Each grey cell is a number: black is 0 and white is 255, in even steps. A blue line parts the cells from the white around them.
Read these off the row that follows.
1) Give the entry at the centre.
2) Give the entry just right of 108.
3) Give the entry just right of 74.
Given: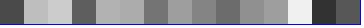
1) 158
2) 144
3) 190

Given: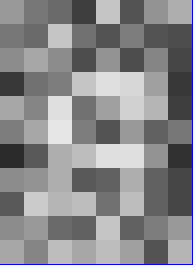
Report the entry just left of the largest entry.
167
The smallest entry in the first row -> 62
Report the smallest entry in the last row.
83
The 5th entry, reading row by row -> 197
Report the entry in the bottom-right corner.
181
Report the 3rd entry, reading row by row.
105
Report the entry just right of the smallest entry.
89
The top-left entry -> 153
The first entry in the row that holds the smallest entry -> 42
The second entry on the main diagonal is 105
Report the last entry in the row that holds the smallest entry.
49
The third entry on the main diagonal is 140
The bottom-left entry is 167
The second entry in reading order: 119
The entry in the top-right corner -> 174
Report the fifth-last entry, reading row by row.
167
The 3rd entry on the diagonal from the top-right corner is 77
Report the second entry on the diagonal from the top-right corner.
83
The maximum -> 230
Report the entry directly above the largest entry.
223
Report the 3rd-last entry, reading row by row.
160
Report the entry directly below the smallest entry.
140

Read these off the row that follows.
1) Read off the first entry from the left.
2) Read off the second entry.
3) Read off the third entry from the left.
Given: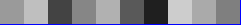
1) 154
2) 191
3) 67

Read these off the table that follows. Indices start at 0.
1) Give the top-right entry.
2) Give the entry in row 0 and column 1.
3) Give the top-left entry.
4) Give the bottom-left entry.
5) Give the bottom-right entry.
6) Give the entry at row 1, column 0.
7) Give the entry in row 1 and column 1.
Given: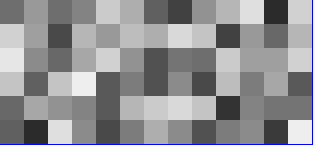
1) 209
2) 153
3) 110
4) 96
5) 238
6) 209
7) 159

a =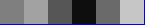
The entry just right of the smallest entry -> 105
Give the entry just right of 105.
198
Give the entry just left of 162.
127

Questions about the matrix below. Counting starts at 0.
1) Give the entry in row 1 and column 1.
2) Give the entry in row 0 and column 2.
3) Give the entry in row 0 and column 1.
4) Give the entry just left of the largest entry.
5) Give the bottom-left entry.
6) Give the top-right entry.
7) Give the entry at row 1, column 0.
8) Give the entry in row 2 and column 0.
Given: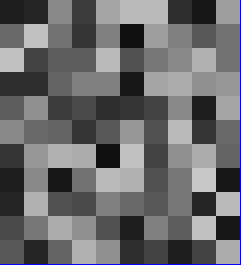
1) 193
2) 136
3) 38
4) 120
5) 87
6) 157
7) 106
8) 193

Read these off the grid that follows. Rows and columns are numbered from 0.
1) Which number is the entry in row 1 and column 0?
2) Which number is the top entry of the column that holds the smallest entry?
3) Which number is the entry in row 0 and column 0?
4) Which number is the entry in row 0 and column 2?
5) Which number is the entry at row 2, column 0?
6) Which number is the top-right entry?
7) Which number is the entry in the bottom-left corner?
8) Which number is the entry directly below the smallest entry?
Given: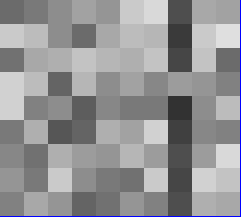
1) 202
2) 78
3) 107
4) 141
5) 113
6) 162
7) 129
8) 64

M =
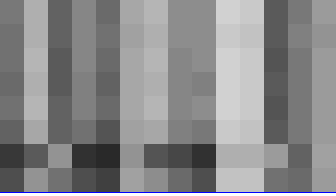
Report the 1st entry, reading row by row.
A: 120
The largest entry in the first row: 209
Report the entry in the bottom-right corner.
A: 155
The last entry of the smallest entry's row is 161
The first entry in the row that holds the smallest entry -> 56
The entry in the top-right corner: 155
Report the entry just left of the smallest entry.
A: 49
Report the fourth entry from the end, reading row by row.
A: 194
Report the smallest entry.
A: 41
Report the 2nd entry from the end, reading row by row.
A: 106
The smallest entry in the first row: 90
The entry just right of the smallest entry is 147
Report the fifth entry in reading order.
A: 106
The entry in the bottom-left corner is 78
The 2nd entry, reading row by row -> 175
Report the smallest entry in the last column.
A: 147
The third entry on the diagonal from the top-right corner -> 84
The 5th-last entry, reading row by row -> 194
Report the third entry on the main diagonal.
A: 90
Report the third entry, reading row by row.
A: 98
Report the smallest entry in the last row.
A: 64
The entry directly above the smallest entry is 84

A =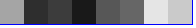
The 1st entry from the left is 165
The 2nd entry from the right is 229
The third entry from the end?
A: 102

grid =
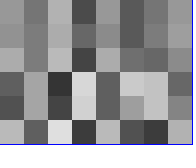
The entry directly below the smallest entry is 68
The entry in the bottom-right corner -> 178
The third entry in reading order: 178
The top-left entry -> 152
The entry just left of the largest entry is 95
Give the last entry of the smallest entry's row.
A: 103
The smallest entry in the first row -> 75
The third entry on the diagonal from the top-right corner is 111
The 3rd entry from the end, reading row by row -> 81
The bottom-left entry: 186
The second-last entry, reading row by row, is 60
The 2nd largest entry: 215
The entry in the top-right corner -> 152
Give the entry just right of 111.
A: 103

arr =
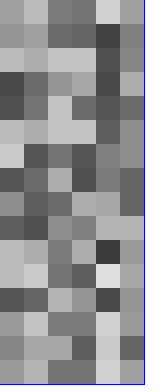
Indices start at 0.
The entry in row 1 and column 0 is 148
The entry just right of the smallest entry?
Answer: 154
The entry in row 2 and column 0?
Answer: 187
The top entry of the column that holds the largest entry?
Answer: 209
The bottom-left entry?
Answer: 154
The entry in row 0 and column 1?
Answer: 187
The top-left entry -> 160
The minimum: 59
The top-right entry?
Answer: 160
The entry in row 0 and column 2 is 122
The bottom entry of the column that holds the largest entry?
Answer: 209
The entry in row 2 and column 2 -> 195
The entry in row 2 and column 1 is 174

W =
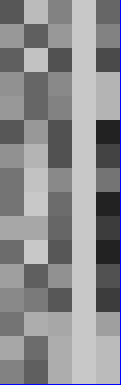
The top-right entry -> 102
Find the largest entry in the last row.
200
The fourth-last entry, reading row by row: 95
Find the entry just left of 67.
200
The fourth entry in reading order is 200
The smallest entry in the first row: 87
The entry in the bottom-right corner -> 187
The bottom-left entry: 130
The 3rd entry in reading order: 130
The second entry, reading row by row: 187
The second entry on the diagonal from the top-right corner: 200
